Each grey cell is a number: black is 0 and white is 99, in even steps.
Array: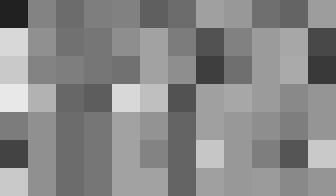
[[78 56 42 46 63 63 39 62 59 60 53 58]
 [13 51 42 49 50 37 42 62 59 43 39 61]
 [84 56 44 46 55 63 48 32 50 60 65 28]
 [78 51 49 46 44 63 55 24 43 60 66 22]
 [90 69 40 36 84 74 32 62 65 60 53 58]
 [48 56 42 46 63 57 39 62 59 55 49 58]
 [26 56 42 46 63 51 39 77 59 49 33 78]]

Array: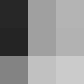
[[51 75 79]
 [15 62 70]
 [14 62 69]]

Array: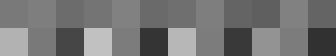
[[69 47 27 75 48 20 71 48 22 57 48 19]
 [47 49 42 45 50 41 43 49 39 37 50 39]]

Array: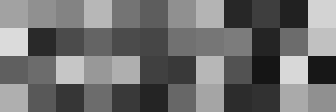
[[68 34 21 42 22 14 40 64 17 19 66 56]
 [63 56 51 71 45 36 56 70 15 24 13 82]
 [85 16 29 39 29 27 44 46 48 14 42 75]
 [37 42 77 59 68 25 22 71 32  8 84  9]]

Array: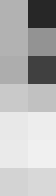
[[82 84]
 [69 15]
 [69 57]
 [67 25]
 [78 75]
 [90 92]
 [91 93]]

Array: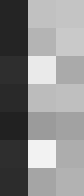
[[17 64 69]
 [14 75 76]
 [14 70 78]
 [18 91 66]
 [16 73 74]
 [13 60 63]
 [18 94 67]]

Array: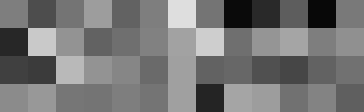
[[54 59 46 45 49 45 62 14 64 61 44 51 37]
 [49 30 45 61 38 49 86 45  4 16 36  3 47]
 [15 78 57 38 43 50 63 80 43 58 64 49 56]
 [25 23 72 57 52 41 62 38 40 31 27 38 44]]

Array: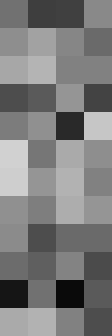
[[66 69 50 30]
 [44 24 25 53]
 [55 63 52 41]
 [65 70 50 50]
 [30 35 58 26]
 [48 56 16 77]
 [81 46 66 55]
 [80 58 69 50]
 [56 49 67 58]
 [54 30 41 41]
 [42 37 51 29]
 [ 8 44  4 35]]
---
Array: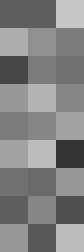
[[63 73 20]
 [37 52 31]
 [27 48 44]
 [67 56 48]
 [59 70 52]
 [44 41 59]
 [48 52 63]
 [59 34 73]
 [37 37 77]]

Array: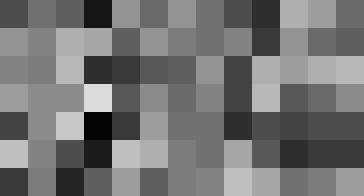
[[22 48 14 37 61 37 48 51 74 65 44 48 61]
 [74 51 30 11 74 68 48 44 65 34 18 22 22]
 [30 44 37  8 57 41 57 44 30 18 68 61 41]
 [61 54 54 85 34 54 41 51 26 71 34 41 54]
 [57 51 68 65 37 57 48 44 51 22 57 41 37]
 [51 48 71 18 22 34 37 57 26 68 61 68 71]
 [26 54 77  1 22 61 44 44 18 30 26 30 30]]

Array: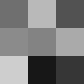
[[80  9 21]
 [43 72 32]
 [54 51 66]]

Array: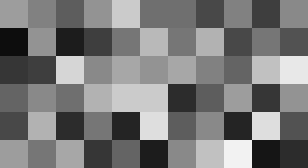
[[ 5 57 11 24 46 72 46 69 28 46 32]
 [28 69 17 46 14 86 36 53 14 86 32]
 [61 50 36 57 79 43 43 28 50 24 53]
 [39 53 43 69 79 79 17 36 61 21 57]
 [61 46 65 21 39 11 53 75 94  8 17]
 [21 24 83 53 65 57 65 50 39 75 90]]

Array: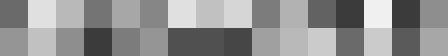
[[58 75 55 23 48 58 31 31 27 62 72 79 41 79 35 65]
 [41 87 72 45 65 52 87 75 83 48 69 38 23 93 23 55]]

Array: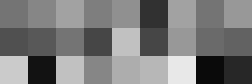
[[31 34 45 27 75 27 59 41 38]
 [45 52 63 49 56 19 63 45 59]
 [79  7 75 52 67 71 90  4 15]]

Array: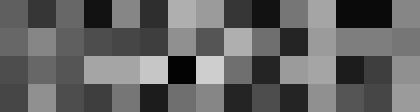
[[27 56 30 24 46 11 43 52 14 30 14 56 33 27 60]
 [30 40 33 64 64 77  1 80 43 14 60 64 11 24 56]
 [40 52 37 30 27 24 56 33 68 43 14 60 49 49 46]
 [37 21 40  7 52 18 68 60 21  7 46 64  4  4 52]]

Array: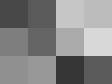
[[56 59 21 35]
 [49 39 66 84]
 [28 35 77 73]]
